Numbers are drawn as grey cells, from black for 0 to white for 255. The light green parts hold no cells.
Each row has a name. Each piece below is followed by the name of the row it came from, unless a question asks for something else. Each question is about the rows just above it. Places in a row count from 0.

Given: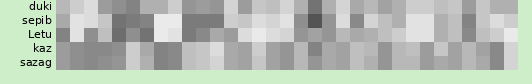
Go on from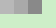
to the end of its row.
[212]
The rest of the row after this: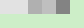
[198 220 205]
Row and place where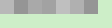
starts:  sazag, 17
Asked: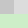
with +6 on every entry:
[204 226]

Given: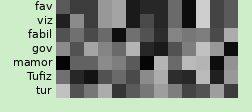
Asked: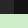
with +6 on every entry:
[45 25]
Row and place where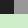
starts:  Tufiz, 11
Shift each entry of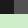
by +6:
[32 88]
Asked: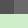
Tufiz

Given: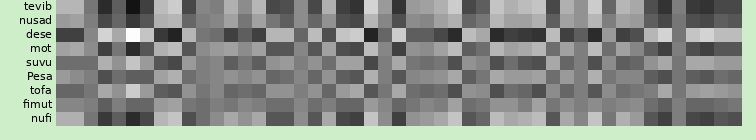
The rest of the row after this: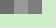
[176 118 134 134  94  79 118  94  86 110 102]
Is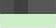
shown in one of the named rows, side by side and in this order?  yes
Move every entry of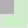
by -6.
[170]
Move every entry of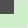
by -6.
[73]

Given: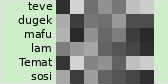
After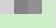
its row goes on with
[ 98 191 204]
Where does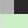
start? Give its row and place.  mafu, 0

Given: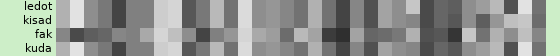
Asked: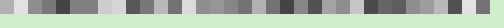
ledot
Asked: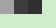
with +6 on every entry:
[169  66  53]

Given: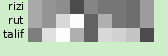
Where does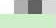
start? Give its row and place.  talif, 2
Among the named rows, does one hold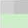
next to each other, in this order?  yes
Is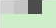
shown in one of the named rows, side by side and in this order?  yes

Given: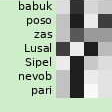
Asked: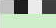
poso
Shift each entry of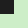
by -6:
[24]
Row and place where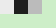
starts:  Lusal, 1
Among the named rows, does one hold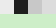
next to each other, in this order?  yes

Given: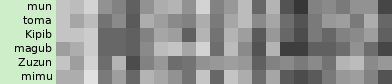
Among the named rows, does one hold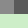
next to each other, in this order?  yes
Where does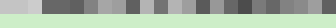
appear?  Kipib
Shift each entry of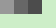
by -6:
[146  97  70]

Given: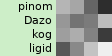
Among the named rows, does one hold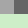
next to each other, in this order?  yes
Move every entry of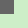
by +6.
[107]

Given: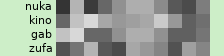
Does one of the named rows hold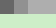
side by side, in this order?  yes
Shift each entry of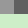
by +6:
[158 102]
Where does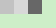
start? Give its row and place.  gab, 0
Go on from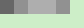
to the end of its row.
[ 96  96 117]
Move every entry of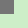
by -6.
[111]
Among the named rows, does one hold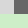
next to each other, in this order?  yes

